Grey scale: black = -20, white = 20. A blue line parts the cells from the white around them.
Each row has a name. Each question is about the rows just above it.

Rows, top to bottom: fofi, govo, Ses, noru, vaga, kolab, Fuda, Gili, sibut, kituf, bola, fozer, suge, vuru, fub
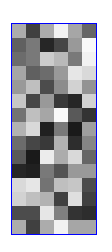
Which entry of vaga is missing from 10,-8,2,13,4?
3
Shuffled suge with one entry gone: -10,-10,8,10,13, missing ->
15
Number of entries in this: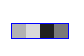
4
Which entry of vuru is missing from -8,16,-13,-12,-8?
0

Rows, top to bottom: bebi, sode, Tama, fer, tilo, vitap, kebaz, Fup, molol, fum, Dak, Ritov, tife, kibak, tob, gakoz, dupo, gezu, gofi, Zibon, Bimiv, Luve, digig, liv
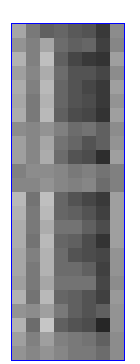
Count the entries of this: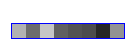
8
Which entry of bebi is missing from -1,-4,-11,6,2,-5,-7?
-6
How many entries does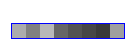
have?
8
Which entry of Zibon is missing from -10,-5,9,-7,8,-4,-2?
4

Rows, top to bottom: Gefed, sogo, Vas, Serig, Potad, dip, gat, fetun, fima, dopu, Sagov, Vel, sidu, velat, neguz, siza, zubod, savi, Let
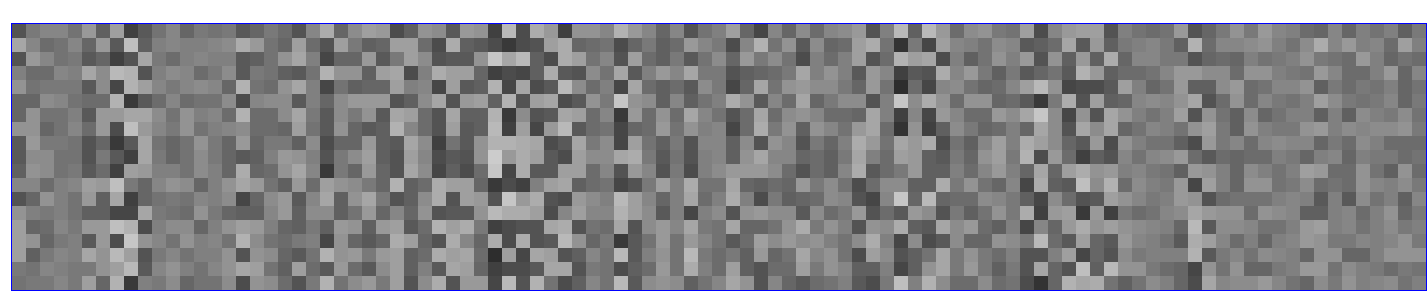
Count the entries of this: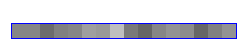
16
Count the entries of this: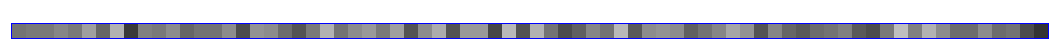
74

